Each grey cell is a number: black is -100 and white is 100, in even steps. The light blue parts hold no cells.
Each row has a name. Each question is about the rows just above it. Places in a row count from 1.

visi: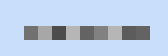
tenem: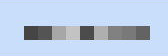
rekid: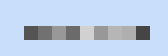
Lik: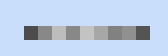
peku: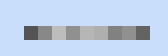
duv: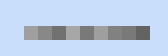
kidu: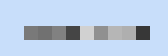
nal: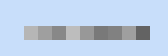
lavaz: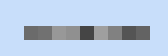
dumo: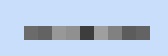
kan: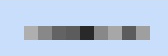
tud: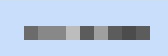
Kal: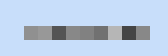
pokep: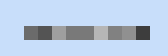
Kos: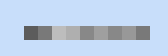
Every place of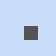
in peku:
1
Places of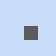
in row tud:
5 7 9
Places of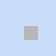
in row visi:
4 7

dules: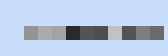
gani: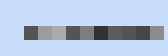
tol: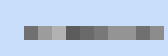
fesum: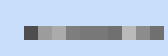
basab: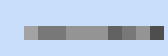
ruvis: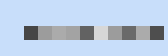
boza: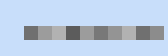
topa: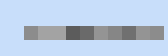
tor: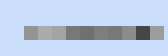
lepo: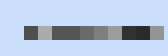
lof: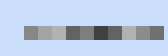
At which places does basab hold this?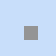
4 5 6 9
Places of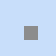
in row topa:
1 10

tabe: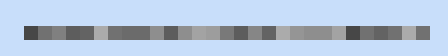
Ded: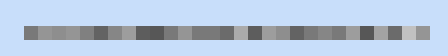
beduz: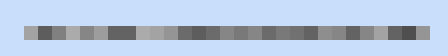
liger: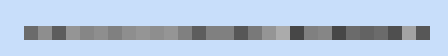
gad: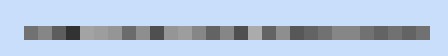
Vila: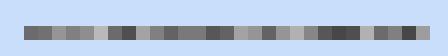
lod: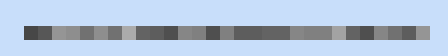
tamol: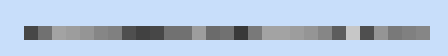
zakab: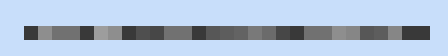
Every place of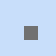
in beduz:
20
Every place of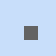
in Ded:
6 20
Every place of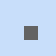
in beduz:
7 8 21 24 27
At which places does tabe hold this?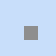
10 12 21 22
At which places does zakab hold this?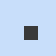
1 5 8 13 20 28 29
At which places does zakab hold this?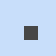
10 19
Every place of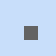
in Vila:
11 15 18

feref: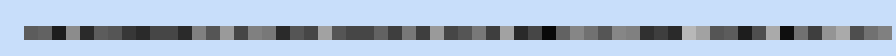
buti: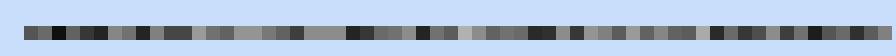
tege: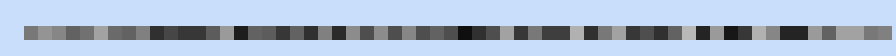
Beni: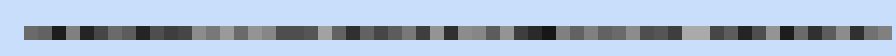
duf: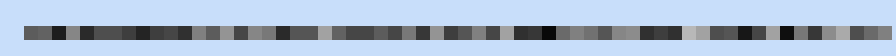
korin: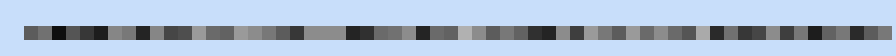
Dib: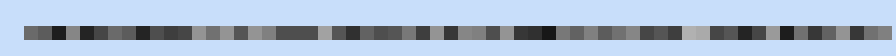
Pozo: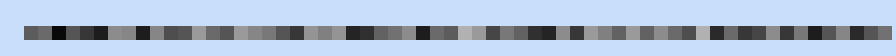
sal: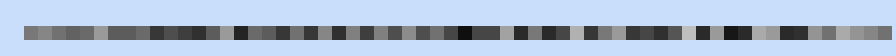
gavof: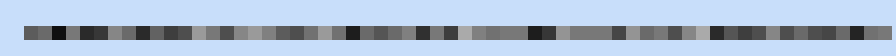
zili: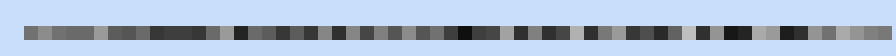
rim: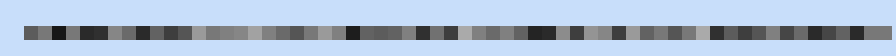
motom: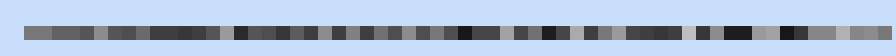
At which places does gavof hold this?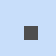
12 15 20 47 53 55 57
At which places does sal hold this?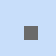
5 9 17
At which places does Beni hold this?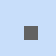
2 23 25 40 42

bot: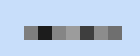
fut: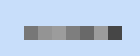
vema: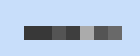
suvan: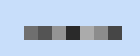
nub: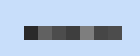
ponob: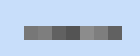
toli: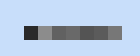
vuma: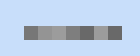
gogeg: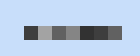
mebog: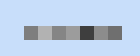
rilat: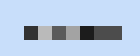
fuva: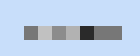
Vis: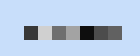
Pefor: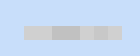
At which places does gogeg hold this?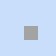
2
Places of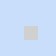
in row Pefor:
1 2 5 7
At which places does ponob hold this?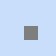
2 6

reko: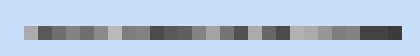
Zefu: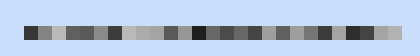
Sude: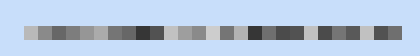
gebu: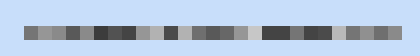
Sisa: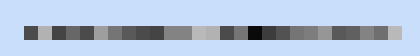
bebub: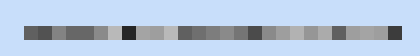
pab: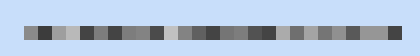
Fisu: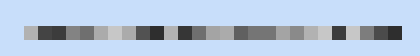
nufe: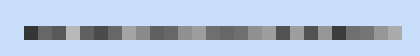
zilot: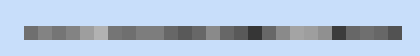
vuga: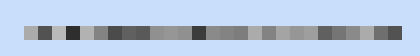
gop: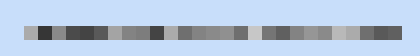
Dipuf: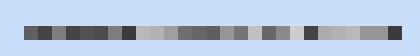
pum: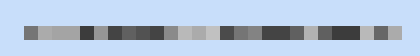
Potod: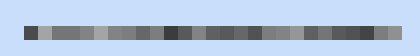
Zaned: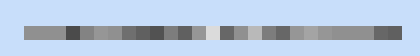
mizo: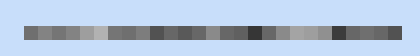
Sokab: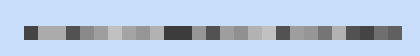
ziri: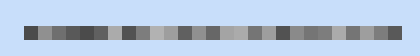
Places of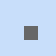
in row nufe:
2 7 11 15
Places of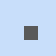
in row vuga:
9
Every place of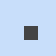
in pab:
5 7 14 18 27
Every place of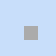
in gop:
1 11 24

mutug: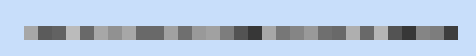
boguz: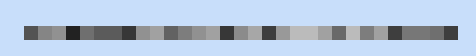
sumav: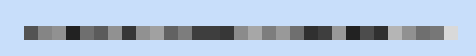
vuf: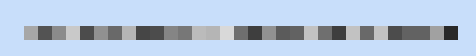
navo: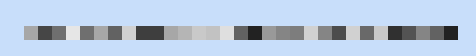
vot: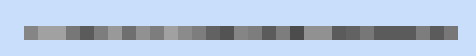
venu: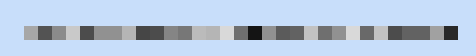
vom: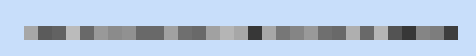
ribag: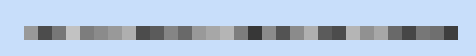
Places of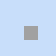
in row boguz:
10 14 22 26
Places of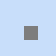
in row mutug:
15 30
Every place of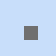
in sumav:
5 20 29
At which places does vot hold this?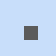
5 18 23 26 27 28 30
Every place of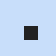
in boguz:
4
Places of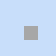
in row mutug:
1 6 8 18
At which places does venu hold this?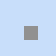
6 7 18 23

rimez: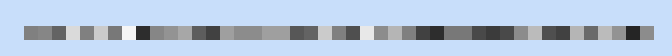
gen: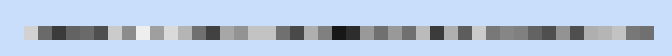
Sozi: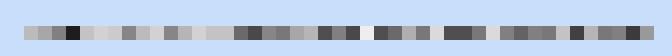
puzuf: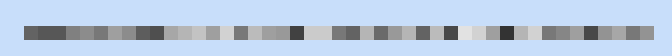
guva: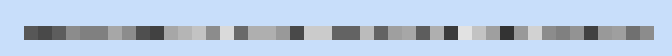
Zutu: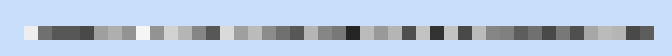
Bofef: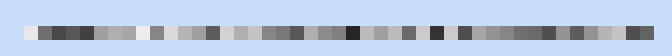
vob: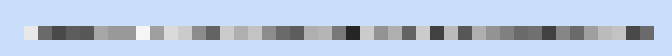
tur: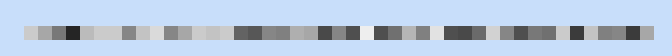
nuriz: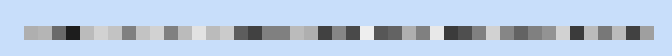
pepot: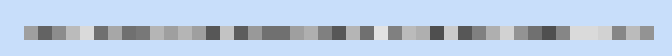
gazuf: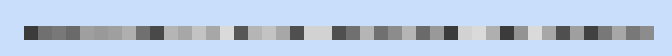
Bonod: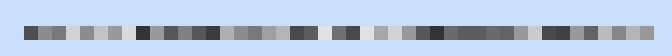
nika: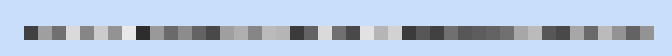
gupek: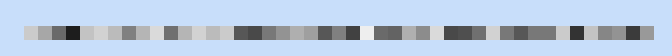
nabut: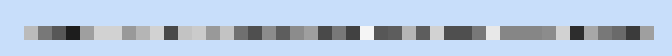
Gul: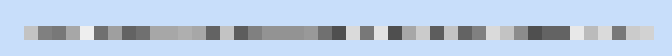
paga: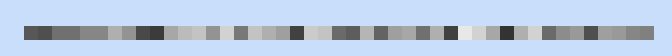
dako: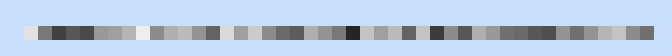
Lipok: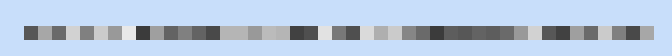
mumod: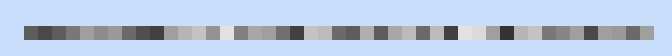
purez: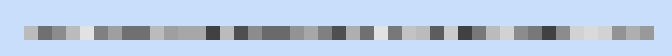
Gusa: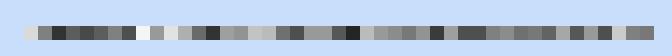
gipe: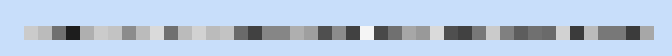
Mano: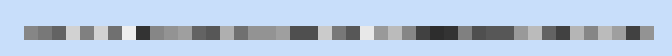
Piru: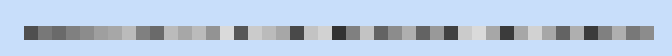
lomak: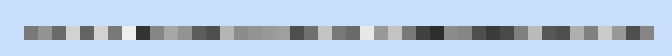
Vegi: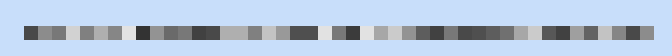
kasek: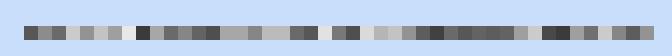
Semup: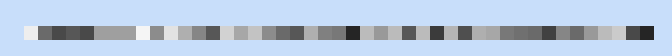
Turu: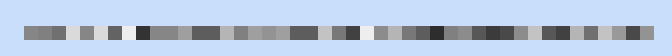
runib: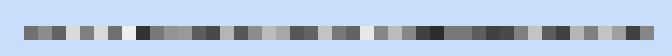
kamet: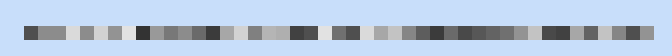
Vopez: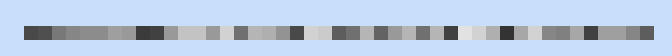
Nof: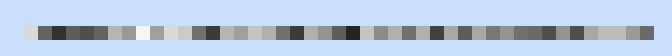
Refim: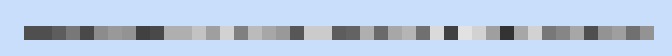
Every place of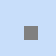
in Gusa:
2 7 34 44
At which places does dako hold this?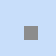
10 18 31 44

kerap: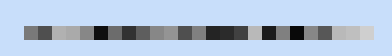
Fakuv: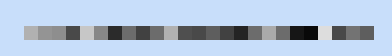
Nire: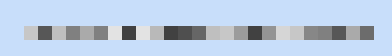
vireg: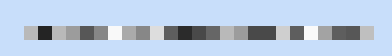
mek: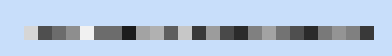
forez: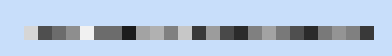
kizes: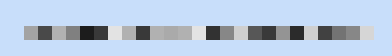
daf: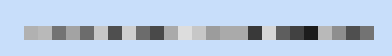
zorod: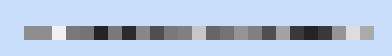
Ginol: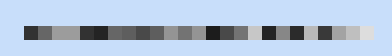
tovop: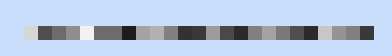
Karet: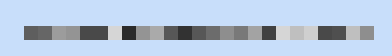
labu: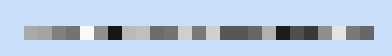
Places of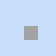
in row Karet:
17
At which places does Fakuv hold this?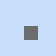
8 10 17 19

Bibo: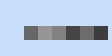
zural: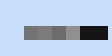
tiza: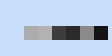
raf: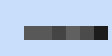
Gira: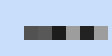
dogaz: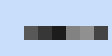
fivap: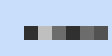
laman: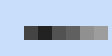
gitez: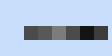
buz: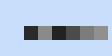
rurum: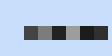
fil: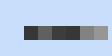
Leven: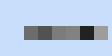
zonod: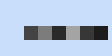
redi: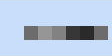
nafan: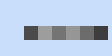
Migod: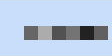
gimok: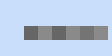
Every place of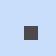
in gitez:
1 4
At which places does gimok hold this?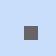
1 3

